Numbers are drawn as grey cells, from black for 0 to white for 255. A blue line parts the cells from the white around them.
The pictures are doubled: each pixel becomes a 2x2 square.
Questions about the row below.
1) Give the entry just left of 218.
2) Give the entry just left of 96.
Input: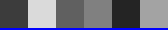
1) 60
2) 218

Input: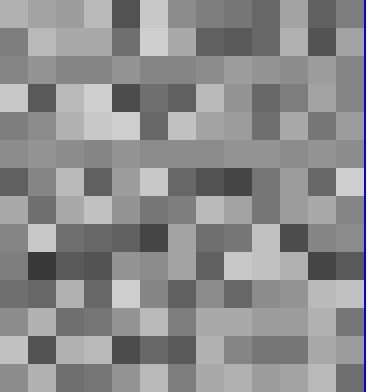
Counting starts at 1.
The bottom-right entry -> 111
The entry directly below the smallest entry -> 103
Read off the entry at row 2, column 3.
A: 169
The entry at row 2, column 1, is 126
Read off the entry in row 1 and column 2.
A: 163
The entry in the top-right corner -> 126
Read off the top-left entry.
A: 177
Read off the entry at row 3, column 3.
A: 133
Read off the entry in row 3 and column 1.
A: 133
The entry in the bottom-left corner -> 140
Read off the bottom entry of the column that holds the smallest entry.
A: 177
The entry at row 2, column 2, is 185
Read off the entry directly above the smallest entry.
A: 200
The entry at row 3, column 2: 148
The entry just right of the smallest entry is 89
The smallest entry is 56
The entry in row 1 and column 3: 156
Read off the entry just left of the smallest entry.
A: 126

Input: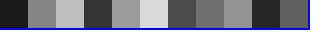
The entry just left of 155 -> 51
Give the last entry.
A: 96
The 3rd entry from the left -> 190

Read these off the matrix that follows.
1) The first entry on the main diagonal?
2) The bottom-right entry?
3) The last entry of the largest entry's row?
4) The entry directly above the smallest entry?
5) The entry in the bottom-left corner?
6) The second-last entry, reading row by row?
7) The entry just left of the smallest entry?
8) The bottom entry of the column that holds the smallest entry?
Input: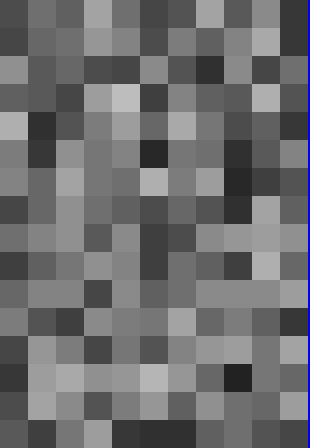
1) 76
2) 70
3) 83
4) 157
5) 89
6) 83
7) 103
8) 111

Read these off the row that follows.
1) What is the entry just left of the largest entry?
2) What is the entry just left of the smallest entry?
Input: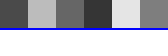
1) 53
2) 102

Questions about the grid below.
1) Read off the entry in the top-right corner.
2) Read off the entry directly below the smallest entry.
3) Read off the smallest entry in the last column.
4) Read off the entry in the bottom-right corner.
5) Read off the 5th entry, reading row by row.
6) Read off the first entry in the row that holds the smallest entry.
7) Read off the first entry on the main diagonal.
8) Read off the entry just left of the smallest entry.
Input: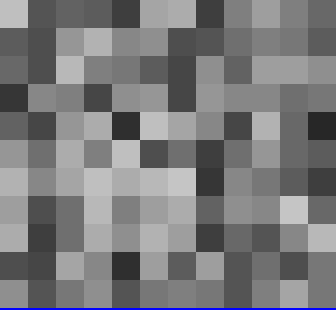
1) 104
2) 92
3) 39
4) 119
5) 62
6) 98
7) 191
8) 104

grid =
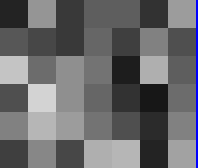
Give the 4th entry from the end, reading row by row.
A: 175
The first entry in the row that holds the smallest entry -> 79
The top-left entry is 35
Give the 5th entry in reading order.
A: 94
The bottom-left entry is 63
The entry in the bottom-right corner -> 162
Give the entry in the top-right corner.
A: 156
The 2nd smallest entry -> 29
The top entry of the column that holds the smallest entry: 50
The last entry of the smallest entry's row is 108
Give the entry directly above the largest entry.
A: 108
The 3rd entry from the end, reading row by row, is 182
